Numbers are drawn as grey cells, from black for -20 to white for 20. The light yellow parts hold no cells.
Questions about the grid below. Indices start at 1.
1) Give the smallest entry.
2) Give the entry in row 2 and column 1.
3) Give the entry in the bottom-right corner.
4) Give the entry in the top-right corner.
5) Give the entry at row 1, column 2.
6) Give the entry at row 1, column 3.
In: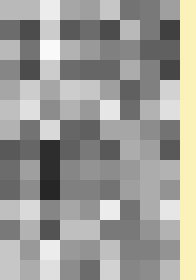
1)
-14
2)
-3
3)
9
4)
5
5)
9
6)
17

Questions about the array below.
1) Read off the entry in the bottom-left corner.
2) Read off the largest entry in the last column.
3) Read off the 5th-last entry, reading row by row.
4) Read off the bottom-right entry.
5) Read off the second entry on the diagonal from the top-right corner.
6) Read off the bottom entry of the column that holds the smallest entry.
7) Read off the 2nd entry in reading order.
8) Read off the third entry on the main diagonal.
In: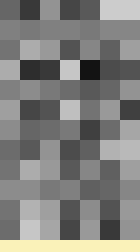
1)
-3
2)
12
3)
6
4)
3
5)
1
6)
4
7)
-11
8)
4

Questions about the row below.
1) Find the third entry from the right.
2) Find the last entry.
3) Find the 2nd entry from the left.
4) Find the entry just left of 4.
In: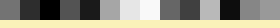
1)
-18
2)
4
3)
-13
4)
1

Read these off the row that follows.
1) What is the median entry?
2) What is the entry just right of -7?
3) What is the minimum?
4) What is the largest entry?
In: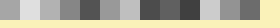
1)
3
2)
4
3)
-10
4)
15

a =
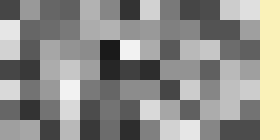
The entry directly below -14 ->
-4
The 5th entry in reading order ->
8
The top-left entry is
-9
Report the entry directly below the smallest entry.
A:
-14
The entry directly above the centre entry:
18
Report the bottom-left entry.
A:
5
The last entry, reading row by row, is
-8
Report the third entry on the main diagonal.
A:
6
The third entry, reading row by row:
-4
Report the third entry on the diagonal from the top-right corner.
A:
11
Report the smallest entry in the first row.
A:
-12
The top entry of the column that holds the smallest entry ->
1
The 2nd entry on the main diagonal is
-4
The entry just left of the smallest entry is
2
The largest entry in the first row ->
15
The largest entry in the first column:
16
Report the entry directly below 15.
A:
5
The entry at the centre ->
-10
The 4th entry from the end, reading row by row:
16
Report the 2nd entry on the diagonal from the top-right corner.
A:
-7

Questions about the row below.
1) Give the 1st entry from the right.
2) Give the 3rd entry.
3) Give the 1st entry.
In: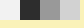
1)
13
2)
4
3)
18

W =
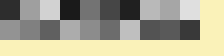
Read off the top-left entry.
-13
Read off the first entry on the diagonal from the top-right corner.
15
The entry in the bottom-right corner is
-11
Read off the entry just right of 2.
-3
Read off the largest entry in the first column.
3
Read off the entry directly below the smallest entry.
7

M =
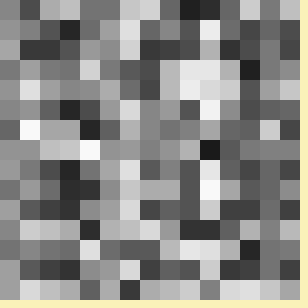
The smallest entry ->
-16
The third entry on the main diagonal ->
-11
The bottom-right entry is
6
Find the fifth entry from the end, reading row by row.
0
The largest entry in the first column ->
6
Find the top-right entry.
10
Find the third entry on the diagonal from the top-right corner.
-8
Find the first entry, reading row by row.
1
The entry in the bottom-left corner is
5
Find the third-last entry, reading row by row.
15
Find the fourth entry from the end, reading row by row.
14
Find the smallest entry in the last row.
-11
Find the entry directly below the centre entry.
-6
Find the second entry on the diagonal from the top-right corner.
-4
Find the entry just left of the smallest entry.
8
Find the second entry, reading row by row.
-8
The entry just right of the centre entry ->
3
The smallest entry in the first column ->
-4
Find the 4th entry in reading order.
10
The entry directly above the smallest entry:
6
